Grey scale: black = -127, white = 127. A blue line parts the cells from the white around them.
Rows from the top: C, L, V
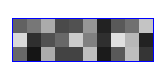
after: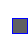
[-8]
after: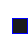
[-38]
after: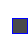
[-46]
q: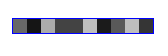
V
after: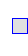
[56]
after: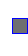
[68]
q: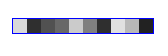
L

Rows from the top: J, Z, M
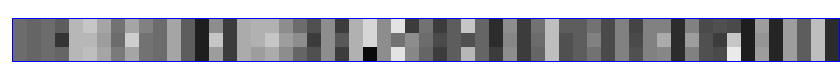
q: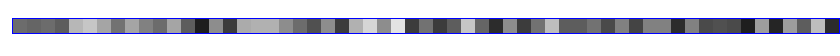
J
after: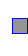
[-90]
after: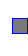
[37]
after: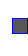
[49]
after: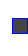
[1]
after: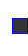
[55]

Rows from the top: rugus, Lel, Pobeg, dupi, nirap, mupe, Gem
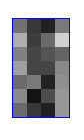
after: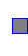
[-58]
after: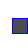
[23]
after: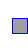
[-58]
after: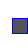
[-27]
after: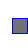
[-72]

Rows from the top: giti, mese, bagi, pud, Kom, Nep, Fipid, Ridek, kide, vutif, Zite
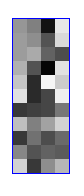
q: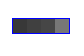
Fipid
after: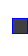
[-57]
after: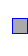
[-29]
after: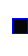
[97]
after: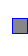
[-44]
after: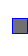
[-50]

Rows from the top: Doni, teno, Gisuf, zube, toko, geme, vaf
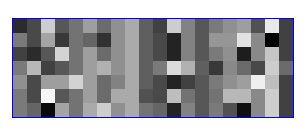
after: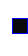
[36]
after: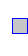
[-62]

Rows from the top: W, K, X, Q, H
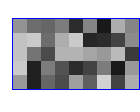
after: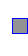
[-18]
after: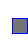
[-52]

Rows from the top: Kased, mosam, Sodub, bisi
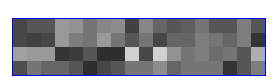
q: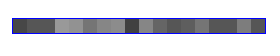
Kased
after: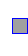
[25]
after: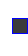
[-41]
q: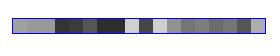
Sodub
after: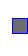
[-10]
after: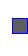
[-10]
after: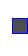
[-10]

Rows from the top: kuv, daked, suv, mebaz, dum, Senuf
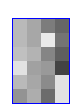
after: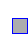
[-19]
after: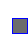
[98]
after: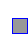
[-60]
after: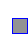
[45]
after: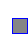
[-32]
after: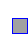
[25]
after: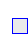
[-11]

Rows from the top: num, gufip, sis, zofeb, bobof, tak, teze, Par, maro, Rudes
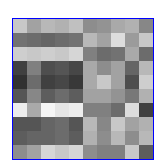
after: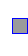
[72]
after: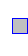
[13]
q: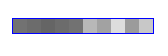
gufip
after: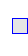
[109]
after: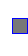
[49]

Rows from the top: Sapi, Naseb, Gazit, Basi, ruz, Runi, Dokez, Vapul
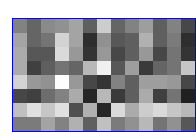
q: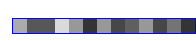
Gazit
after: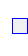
[-40]
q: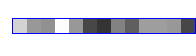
ruz
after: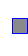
[17]
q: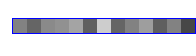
Sapi
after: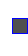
[49]
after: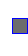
[2]

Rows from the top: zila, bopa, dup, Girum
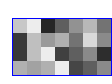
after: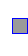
[48]
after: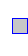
[109]
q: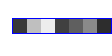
dup
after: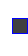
[-32]
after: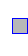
[-12]
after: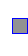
[56]

